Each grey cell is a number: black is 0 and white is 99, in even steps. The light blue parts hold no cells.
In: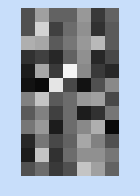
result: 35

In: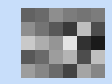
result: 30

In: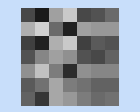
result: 59

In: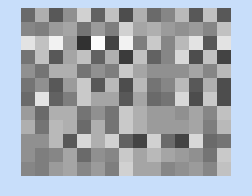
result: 75

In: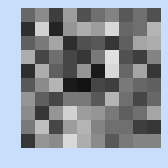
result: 70
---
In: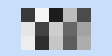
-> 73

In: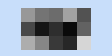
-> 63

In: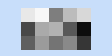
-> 73

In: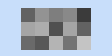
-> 53

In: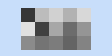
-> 69

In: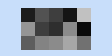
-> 8

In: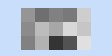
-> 47
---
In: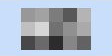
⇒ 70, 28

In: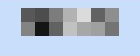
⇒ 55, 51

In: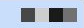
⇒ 44, 28

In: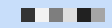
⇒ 64, 20

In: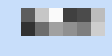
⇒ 73, 19

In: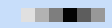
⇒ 59, 87

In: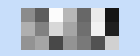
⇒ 8, 57
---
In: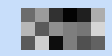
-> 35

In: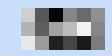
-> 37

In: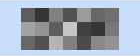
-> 57

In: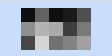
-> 70

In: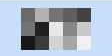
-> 13

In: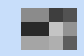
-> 16

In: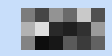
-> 86

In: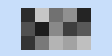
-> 11

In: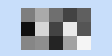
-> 83
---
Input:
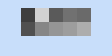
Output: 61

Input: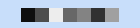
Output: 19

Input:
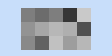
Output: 61

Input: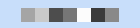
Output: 23

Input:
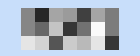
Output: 89

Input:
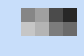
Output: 48

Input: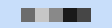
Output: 10

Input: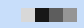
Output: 36
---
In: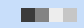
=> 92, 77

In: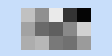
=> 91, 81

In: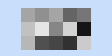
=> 89, 82

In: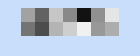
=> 93, 89

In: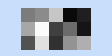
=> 97, 87

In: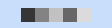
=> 85, 75
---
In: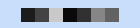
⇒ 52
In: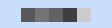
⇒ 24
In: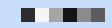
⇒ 54
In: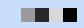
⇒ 84
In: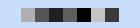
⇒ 76
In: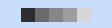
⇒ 61
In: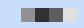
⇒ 36
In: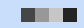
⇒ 77
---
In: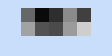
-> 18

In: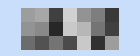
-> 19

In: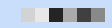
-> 25

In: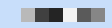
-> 25

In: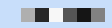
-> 15

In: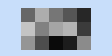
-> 11
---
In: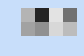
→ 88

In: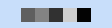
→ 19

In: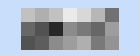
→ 75

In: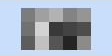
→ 69

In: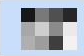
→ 31

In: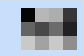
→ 67

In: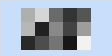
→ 41

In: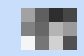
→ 18

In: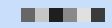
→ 12
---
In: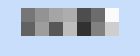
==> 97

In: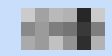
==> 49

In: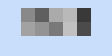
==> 22

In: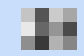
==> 29

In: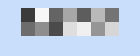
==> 45

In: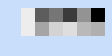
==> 0

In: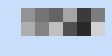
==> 48
